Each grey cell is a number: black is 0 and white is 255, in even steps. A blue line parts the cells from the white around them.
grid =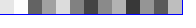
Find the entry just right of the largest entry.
99
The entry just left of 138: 68
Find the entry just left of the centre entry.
129

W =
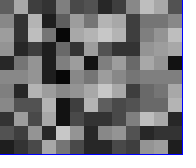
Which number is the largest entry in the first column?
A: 157
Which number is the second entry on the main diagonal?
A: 51
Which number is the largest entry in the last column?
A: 190
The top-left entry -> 94
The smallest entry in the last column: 18
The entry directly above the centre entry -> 18
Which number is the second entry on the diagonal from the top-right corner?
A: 117
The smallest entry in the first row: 39
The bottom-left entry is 30
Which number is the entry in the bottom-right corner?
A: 30
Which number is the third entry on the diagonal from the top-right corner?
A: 127
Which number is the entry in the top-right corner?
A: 82
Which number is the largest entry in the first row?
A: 190
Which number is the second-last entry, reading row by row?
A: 157
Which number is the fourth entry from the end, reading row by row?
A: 62
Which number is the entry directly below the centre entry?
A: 168
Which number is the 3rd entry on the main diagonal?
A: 190
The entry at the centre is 117

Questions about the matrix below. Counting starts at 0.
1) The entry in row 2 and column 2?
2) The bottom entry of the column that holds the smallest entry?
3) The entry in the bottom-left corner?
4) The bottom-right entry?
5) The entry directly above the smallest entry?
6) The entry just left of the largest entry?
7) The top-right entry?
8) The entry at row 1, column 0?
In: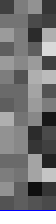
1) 43
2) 83
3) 83
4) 74
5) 164
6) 94
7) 53
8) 116

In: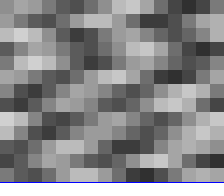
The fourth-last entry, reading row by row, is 122
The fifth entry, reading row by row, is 91
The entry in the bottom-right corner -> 165
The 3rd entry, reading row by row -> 155
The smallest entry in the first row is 48
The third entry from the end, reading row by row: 165
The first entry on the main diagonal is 143
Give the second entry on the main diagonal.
122
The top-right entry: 122
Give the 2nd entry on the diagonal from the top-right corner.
165
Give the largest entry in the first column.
208
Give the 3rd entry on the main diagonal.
187
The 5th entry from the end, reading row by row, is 79
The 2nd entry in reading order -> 165
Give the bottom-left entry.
122
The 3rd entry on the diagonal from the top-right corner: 101
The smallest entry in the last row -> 48

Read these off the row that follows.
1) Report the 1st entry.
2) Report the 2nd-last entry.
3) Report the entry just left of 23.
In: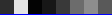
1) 45
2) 141
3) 3
